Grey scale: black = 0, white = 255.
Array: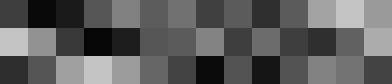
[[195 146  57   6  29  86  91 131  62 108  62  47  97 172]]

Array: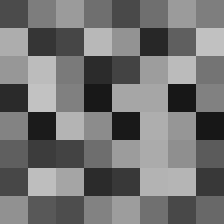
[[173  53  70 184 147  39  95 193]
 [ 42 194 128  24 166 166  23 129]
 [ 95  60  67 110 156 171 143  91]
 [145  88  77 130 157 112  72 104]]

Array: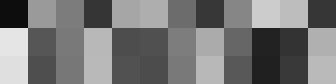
[[229  86 121 184  77  80 125 171 102  34  51 176]]

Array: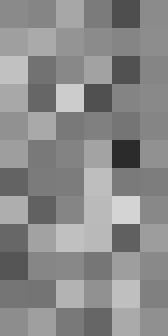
[[159 170 148 139 133 141]
 [168 102 204  80 132 137]
 [158 121 131 163  43 145]
 [174  97 133 186 212 136]
 [ 85 134 136 118 158 137]
 [141 159 121 102 170 144]]

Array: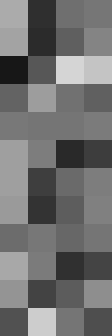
[[163  43  95 132]
 [ 99 157 113  96]
 [159 125  41  61]
 [154  51  93 128]
 [168 123  48  68]
 [ 81 205 117  78]]

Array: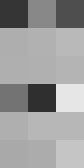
[[174 177 185]
 [115  47 230]
 [169 172 197]]

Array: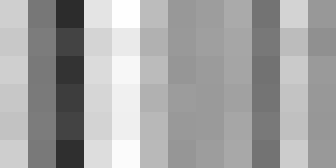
[[200 124  67 212 234 177 153 159 166 120 188 144]
 [199 122  61 214 240 177 156 154 161 116 195 152]
 [206 121  47 221 251 185 150 157 168 115 204 153]]

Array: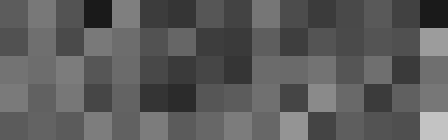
[[ 81 111  74 121 109  82 102  61  58  94  62  84  74  84  80 156]
 [122  97 119  70  99  52  43  86  92 112  69 138 105  59  96 119]]

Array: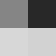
[[215 210]]
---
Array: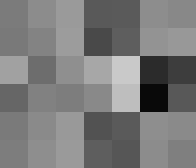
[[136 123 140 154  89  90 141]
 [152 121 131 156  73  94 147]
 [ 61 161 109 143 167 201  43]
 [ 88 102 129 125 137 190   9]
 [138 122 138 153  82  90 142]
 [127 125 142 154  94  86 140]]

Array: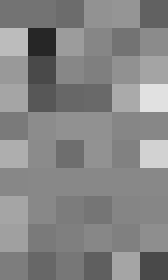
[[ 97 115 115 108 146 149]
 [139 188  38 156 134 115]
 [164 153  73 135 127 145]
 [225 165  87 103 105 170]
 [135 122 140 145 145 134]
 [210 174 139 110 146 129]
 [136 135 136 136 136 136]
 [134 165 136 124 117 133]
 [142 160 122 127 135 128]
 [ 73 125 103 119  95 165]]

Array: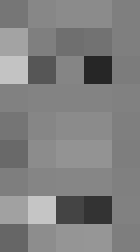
[[127 118 135 139 139]
 [127 163 127 111 114]
 [124 195  86 133  38]
 [129 129 131 131 131]
 [127 117 134 139 139]
 [126 105 140 147 147]
 [128 126 133 134 134]
 [129 161 197  68  51]
 [126 102 141 149 150]]

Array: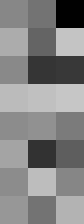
[[  1 135 115]
 [196 172 100]
 [ 56 137  53]
 [198 187 192]
 [123 140 145]
 [ 94 164  50]
 [134 140 189]
 [179 151 115]]

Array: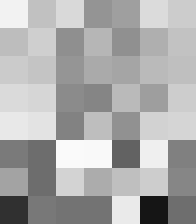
[[204 242 193 217 148 159 219]
 [194 189 207 143 182 144 175]
 [191 203 196 149 170 165 186]
 [205 218 214 139 133 186 158]
 [213 232 227 130 190 145 210]
 [128 122 109 250 249  98 239]
 [134 163 109 211 172 191 205]
 [110  48 120 115 115 234  21]]

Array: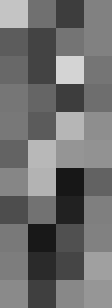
[[129 196 112  61]
 [129  92  67 116]
 [117 104  67 212]
 [110 118 101  61]
 [142 120  91 182]
 [146  99 184 149]
 [ 98 134 179  23]
 [127  77 114  33]
 [129 121  24  80]
 [160 125  42  69]
 [150 138  63 136]]
